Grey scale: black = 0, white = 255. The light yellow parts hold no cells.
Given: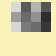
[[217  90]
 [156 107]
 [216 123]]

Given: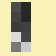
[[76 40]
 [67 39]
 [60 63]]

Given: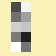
[[ 74 244]
 [113 161]
 [207 197]]

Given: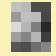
[[192 185]
 [154 192]
 [218 182]]

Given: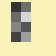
[[ 52 110]
 [105 213]
 [133  86]]

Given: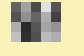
[[ 99 162]
 [ 83 145]
 [174  43]]
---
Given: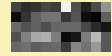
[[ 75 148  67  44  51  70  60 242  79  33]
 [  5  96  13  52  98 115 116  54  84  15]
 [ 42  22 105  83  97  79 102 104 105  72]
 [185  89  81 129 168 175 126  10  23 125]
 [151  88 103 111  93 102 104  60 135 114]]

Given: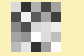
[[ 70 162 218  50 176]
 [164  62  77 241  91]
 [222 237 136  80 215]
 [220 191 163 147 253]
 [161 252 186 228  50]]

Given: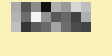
[[214 191 171  85 139  19 175 153]
 [ 66 174 179 109 244 147  89 104]
 [ 77  67 191  53  91 106 165 108]]

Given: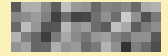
[[171 178  90 173 175 139  94 192 153 146 104 131 126 136 106]
 [ 81 121 134 141 156 129  65 111  67  71 113 144 109 204 145]
 [123 142 105 189 150  85  87 184 143 157 108  91 192 169  93]
 [144  88 178 128 102  61 123 168 138 118 151 159 130 114 143]
 [107  78 148 160 103 105 174 146 154 106 122 179 142  50 127]]

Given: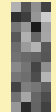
[[143  66 177  84]
 [150 205  47  62]
 [ 26 163 117 151]
 [102 166  88 177]
 [179  89 108 155]
 [ 98  86 114 105]
 [ 69 142 137 116]
 [ 77 181 118 110]
 [118  96  67 126]
 [102  77 113 166]
 [100  65 151  43]]

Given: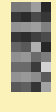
[[158  40 120 122]
 [ 74  55  55  43]
 [159 128 146 151]
 [ 63  75  54  45]
 [176  39 101  89]
 [107 125 144 151]
 [ 59 210 106 106]
 [141  90 146 153]
 [ 53 162  88  96]]

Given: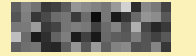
[[121  67  95 132 114  56  64  91 150 139 130 118 153 209  44 137]
 [140  88  84 127  54  74 108 117  59 108  12 119  24  54 105 149]
 [ 39  57 120 122 156  57  68 117 126 120  64 107 131  84 176  70]
 [ 66  88 190 106  26  47  99 126  28  65  25 105  94  89 126  84]
 [133  55  95 111 117  42  38  94 149  87 154  95 130 138  81  85]]

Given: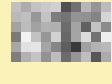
[[149 187 192 172 194 202 208  80 112 183]
 [132 213 185 191 151 195 125 116 148 145]
 [195 139 163 188 162 178 176 108 164  96]
 [114 239 122 242 194 151 209 104 165 220]
 [179 185 167 225 229 165 134  94  57 160]
 [ 86 171 126 177 196 146 189 108 149 190]]

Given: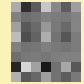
[[ 93 158 171  46  91 199 136]
 [120 131 129 109 116 129 124]
 [105 132 160  89 106 152 121]
 [ 86 123 188  78  99 173 115]
 [117 123 129 115 118 128 121]
 [128 129 111 120 123 119 126]
 [167  88  37 213 161  25 113]
 [ 93 121 177  89 104 159 114]]
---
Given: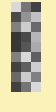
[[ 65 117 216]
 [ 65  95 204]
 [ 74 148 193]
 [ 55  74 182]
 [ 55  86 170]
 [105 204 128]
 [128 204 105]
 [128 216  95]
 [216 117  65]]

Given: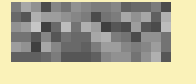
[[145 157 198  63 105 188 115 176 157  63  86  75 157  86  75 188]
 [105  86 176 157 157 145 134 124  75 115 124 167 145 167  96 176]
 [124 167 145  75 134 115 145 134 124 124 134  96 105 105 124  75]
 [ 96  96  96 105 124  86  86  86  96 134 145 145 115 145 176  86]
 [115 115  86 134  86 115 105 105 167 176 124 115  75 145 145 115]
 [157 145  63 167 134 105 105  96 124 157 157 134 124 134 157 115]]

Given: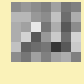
[[173 161 232 118 173  88 140]
 [140 118 161 128 161 173 128]
 [183 183 152 140 193 109 173]
 [140 152 140 128 161 118 128]
 [193  97 109 118  54  88 202]
 [173 211  88 152 202 109 211]]

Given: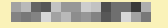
[[131 120 131 215 162 185 141 151 131  87 111 215 162 120]
 [162 185  99  87 194 151 151 205 194  78 111 111  57 174]]

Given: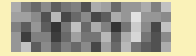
[[128  93 150  93  52 117 193 105 172 128  52 117 203 138  71 193]
 [160 160 138  81 184  71 105 138  71  93 172 150 225 150 150 138]
 [150  61 128 128  61 105 160 117 117 184  93 172 214 117  81 138]
 [172 128 105 138  93 117 128  81 172 160 105 150 150 172 128 193]
 [150 193  93 138  93 128 105 138  71 160 105 184 117  93  81 172]]

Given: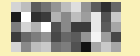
[[212 137 189 201 114 125  81  17 166 201 166]
 [125 212 178 255  81 137  59  59 232  91 166]
 [ 59 103 125 148  71 103  91 148 244 157  71]
 [212 189  91 114 148 189 222 148  91  47 103]
 [ 27 255  47  59 178 137 189 157 232  81 201]]

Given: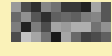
[[ 76 196 165 114  25 165 105  65  76  96]
 [125  34 125  76 165 154 175 175 114 145]
 [105 145  86  46  96 105  96 125 134  86]
 [154  76  46 134 114  55  55  34 165  86]]

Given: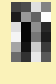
[[107  49 232  88]
 [ 67  77 223 130]
 [165  18 204  58]
 [223   7 142  40]
 [244   7 119  28]
 [ 28 153  98 253]]
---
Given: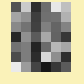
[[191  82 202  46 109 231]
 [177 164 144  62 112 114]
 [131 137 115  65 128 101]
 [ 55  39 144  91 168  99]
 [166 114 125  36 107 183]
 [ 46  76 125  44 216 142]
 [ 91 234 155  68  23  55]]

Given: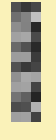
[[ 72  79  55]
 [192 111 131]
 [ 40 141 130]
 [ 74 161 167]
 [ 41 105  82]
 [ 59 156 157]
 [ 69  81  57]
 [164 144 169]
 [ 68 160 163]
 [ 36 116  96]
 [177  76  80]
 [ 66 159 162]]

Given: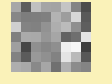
[[ 76 167  92 192 165 163 196 132]
 [ 89 135 125 126 128 179 157 215]
 [ 94 207 131 129 146 174 187 143]
 [228 127 170 169 150 166  99 111]
 [ 62 159  70 144 135 143 239 247]
 [ 87 130  91 153 144 130 228 186]
 [132 174 169 137 166 112 177 140]]

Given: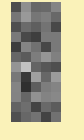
[[133  77 143 103 105]
 [104 118 153 118 126]
 [ 72  79 107  95 115]
 [121 121  73  62 121]
 [121  61 133 113  71]
 [128 102  91 125 150]
 [ 79 148 193 100  87]
 [155 120  56 159 103]
 [132 132  47  94 125]
 [136 131 102 145 131]
 [ 92  99 110  68 105]
 [113  80 103 115  67]]

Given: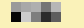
[[182 154 168 175 117]
 [ 94   6 204 126  43]]

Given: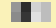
[[189 150  44 210]
 [189 139  54 224]]

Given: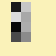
[[198  25]
 [168 219]
 [172   7]
 [139  74]]

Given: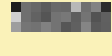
[[ 44  28 111 103  91 105 103 184 111 131]
 [ 96 207 111  98  85 115 120  94 116  83]
 [ 95 158 117 114 129 115  86  96 133  90]]
